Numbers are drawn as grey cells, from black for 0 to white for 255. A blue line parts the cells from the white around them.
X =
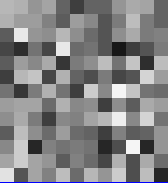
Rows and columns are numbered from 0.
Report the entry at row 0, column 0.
183
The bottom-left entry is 226
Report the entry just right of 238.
136
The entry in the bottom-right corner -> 38
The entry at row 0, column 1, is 177
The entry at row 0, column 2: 149
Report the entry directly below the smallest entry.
115
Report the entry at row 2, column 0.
92
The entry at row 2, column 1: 232
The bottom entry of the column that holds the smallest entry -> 204
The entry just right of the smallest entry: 62
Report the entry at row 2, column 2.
149
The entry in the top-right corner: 99
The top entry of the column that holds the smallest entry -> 149
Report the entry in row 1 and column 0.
177
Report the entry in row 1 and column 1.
157

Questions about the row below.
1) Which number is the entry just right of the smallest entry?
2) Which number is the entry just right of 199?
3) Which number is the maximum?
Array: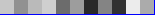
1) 132
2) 145
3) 236

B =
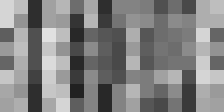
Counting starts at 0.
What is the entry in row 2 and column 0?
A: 94
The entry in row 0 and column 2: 46
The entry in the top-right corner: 190
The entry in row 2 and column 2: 80
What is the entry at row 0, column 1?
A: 190
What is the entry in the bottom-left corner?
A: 161
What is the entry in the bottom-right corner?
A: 161
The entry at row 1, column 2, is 46
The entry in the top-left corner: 213
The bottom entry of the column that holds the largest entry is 167
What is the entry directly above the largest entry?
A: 161
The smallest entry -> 33
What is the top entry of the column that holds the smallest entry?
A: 109
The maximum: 225
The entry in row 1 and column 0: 213
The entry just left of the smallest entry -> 190
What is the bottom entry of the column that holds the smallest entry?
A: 94
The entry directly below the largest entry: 198
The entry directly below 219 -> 205
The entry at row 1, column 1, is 147

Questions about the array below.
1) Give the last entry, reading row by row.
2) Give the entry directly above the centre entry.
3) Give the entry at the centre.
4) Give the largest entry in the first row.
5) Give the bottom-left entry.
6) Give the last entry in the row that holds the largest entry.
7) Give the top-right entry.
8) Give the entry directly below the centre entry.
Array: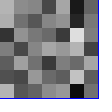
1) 113
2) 106
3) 166
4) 180
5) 180
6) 126
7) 99
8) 58

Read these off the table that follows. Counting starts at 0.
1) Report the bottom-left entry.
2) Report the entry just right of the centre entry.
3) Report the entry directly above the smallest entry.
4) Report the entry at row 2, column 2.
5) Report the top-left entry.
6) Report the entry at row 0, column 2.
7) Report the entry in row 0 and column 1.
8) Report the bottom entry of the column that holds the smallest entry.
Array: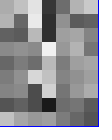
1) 193
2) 124
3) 209
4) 185
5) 172
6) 227
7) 193
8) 159

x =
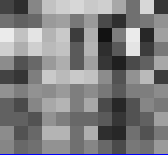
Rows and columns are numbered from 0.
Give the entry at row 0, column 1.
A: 46
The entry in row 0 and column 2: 134
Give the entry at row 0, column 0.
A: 67
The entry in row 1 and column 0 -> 112
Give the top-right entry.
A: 54
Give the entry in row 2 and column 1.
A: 194
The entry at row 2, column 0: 235
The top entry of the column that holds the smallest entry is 207
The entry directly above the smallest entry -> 74
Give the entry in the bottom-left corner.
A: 134
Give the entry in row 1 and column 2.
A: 104
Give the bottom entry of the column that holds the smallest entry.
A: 104

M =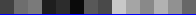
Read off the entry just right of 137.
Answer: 178
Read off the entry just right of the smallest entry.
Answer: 88

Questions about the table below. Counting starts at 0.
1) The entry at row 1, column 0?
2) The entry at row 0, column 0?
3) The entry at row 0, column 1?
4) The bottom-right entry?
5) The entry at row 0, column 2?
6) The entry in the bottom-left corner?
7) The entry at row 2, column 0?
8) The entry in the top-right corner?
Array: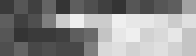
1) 94
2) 58
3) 86
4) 196
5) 64
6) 79
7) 86
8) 162

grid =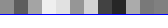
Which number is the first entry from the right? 128
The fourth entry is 239
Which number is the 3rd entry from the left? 164
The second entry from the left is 93

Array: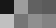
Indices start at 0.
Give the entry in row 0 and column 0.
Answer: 23
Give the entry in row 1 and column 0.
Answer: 192
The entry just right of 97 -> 91

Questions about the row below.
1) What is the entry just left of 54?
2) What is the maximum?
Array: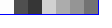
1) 79
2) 253

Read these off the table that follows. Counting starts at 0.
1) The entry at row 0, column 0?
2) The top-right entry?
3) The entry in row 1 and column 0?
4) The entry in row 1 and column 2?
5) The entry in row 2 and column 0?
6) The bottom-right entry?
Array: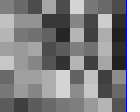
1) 127
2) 76
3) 193
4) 147
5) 181
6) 84

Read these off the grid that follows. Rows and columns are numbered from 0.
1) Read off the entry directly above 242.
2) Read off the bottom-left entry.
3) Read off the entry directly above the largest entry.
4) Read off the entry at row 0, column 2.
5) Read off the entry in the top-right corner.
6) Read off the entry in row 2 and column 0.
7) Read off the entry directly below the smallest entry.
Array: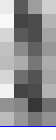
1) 214
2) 187
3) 235
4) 157
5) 206
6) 214
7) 119

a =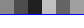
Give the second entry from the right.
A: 100
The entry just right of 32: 192
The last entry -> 160
